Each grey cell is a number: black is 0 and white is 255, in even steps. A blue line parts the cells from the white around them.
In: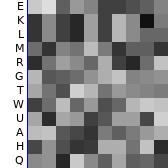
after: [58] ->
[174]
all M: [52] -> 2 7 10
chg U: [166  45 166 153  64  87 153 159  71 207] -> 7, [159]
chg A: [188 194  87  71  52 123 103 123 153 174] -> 7, [95]

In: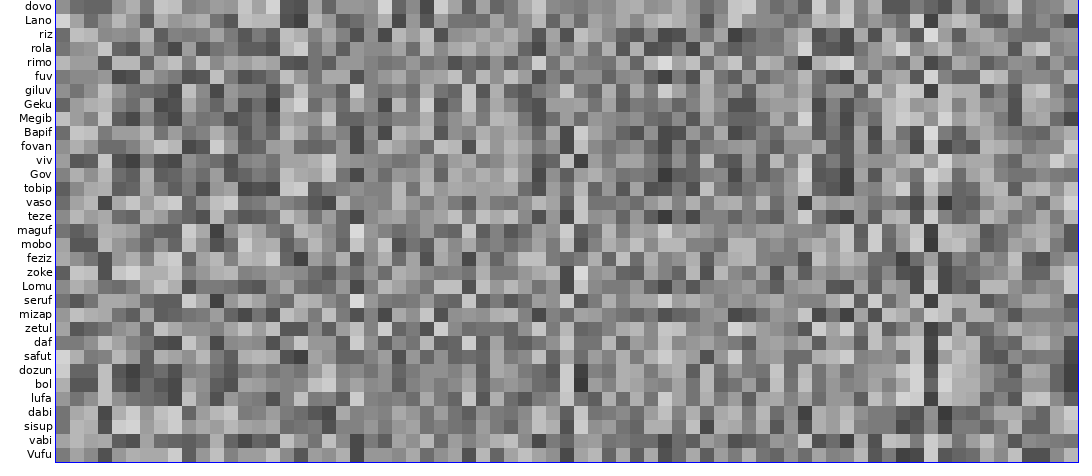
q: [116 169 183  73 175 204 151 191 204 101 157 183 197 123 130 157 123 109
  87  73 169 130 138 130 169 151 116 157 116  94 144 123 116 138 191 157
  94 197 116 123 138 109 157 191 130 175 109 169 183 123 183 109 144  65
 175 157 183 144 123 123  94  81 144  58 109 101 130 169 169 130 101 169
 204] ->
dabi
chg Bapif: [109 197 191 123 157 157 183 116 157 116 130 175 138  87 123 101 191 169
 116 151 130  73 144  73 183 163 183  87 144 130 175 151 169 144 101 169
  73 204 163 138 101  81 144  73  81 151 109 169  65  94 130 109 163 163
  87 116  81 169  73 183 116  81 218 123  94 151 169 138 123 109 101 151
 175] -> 49, [73]
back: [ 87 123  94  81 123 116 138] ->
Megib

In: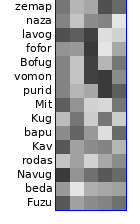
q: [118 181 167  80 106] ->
zemap
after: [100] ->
[153]
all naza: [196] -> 2

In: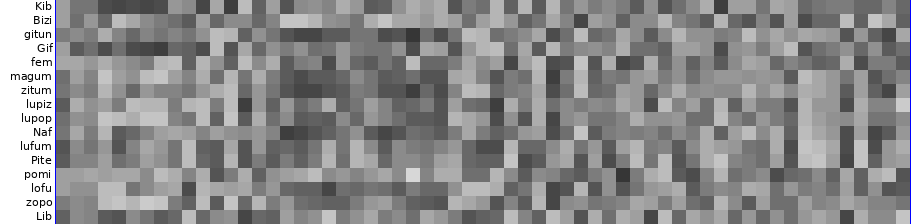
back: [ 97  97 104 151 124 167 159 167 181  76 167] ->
lofu
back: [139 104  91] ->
magum

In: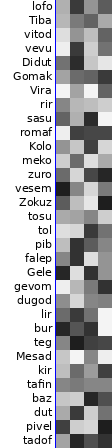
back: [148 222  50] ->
falep
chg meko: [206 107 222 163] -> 4, [170]
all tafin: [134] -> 1 3 4
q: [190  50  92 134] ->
pib
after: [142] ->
[214]

